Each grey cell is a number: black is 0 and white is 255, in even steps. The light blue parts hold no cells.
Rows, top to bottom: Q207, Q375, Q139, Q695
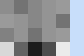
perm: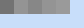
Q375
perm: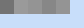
Q375
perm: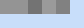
Q139
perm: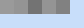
Q139

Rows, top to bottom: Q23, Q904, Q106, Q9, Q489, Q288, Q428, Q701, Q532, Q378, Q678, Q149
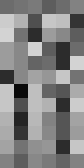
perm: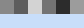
Q106
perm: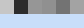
Q678
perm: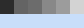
Q489
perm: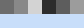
Q9
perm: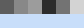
Q106
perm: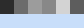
Q9
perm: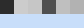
Q701

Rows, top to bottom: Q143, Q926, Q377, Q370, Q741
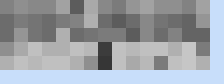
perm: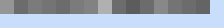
Q926
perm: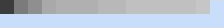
Q370
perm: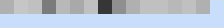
Q741
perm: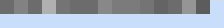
Q926
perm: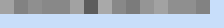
Q143

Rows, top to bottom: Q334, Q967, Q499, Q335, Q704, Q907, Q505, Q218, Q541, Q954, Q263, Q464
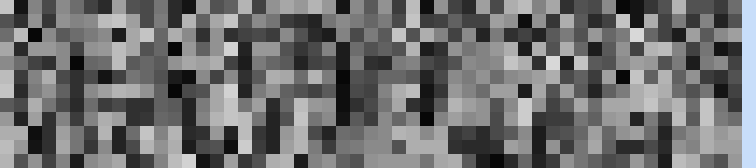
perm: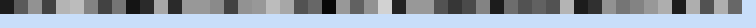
Q335
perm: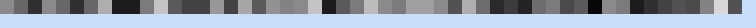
Q704
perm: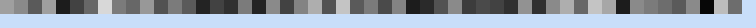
Q499

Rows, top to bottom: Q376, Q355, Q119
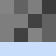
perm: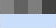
Q119
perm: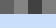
Q119
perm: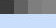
Q376
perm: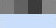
Q376
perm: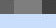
Q355
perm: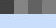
Q119
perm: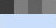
Q376

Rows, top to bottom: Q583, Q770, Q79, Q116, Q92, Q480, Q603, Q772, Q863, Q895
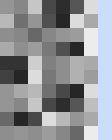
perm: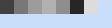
Q480
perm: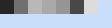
Q603
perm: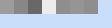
Q895
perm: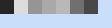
Q603

